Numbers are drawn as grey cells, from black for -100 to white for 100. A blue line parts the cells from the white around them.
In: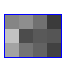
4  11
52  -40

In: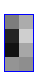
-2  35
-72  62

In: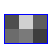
-39  63
-15  -4

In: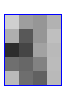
62  24
37  -31

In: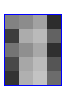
2  10
-52  35

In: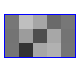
-7  50
-9  22
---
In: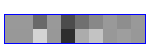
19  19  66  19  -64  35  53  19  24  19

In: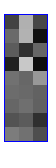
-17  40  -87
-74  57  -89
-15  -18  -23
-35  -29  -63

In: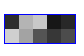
62  28  -34  -57  -40

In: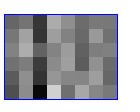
-7  27  -59  24  2  -18  20  -11
-11  -2  -53  9  25  -28  14  -16
-38  10  -93  63  -13  31  5  -5

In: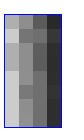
60  -8  -13  -57
37  11  -27  -65
60  -5  -13  -60
60  13  -13  -64

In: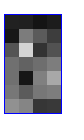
-82  -3  -29  -52
-12  -23  -14  -2
-7  -29  -7  -2
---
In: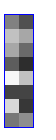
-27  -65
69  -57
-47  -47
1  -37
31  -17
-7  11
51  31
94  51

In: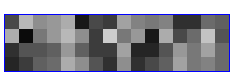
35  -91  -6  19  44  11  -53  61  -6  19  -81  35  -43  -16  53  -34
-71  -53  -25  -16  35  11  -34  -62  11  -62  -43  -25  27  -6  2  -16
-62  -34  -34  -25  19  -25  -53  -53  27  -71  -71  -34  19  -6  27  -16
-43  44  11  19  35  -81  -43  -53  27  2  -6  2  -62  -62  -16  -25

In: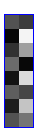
-16  -94
-36  -53
-26  -45
-36  -8
-61  25
-77  54
-85  72
-94  91

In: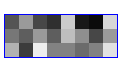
40  -53  87  2  2  -16  2  77
-7  -26  21  -26  49  12  -44  21
-34  21  -44  -63  59  -81  -91  69

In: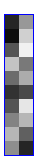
11  -71
-61  -43
43  -25
53  -5
-71  19
-15  35
3  43
-90  63
-34  80
-34  89

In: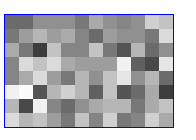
43  -43  89  4  -16  13  33  43  43  -6  33  53
-16  -16  13  13  13  -6  33  13  4  13  63  53
33  -6  -52  53  4  4  53  -6  -34  43  -16  13
-6  23  43  23  33  4  -16  23  13  13  -6  72
4  33  72  23  -6  43  13  53  80  13  43  -16
72  43  53  23  -6  53  4  63  -6  4  63  33
4  72  53  72  33  23  23  23  89  -25  -43  80
89  97  -34  43  63  43  -25  53  -34  -16  33  -52
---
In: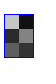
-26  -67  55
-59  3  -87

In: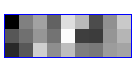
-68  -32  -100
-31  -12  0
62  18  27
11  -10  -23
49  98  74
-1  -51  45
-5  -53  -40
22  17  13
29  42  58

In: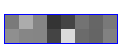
12  -4
5  35
4  4
-47  -59
71  -47
-16  -10
-21  -20
1  -5

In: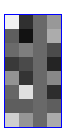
62  -26  -20  15  -55  -17  -26  89
18  -26  76  -59  -42  -1  -86  -62
-18  -18  -18  -18  -18  -18  -18  -18
34  -26  -65  7  -72  -41  35  19

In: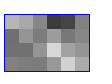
1  -11  -13  42
-2  -11  17  32
-3  16  -3  6
19  69  22  -53
64  27  -6  -46
34  17  5  1

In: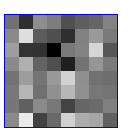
8  -7  -6  -10  8  24  8  -11
84  -25  43  23  37  -60  74  -63
-48  8  -12  -8  -22  -61  -28  11
-18  -6  13  20  -38  -99  -37  -2
63  -47  44  65  -75  -5  -63  -37
35  -20  13  12  -10  3  1  -26
30  -16  -7  -11  17  68  21  -20
-24  0  -9  -14  -4  -31  -4  3
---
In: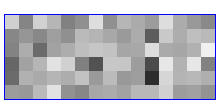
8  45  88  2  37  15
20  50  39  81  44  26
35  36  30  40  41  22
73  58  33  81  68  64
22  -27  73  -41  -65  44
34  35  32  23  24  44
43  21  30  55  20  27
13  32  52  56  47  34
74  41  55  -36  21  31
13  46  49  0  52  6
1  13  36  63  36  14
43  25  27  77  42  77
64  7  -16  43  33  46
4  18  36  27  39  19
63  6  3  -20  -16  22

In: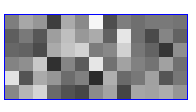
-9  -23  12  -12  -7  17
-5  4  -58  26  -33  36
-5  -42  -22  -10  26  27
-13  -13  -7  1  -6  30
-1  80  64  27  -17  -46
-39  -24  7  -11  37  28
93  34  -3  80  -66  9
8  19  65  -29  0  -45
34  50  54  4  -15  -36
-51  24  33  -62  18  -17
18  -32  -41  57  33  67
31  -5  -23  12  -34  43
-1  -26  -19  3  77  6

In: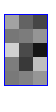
-45  17  -84  50  18
-22  -3  -42  -55  2
27  -7  64  -2  -5

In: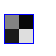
-94  74
3  -80

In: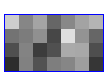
41  -20  -39  -58
28  15  32  24
7  75  33  5
-20  -44  -37  -1
29  13  -53  -36
5  -3  3  1
61  -10  -38  -65

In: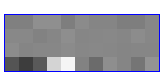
6  6  5  15
-1  10  5  -8
-1  5  4  4
4  7  6  11
4  6  7  -16
9  5  6  2
-1  11  9  92
12  5  6  66
12  2  6  -30
0  7  4  -52
0  7  10  -34
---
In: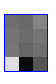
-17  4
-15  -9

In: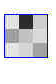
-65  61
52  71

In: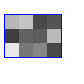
54  -42
-23  -27

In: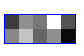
13  -6
53  -20

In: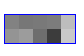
-7  -5
22  -14

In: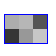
43  -33
19  56

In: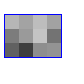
28  48
21  54

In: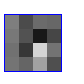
-41  -16
-36  -81

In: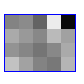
9  -22
20  7
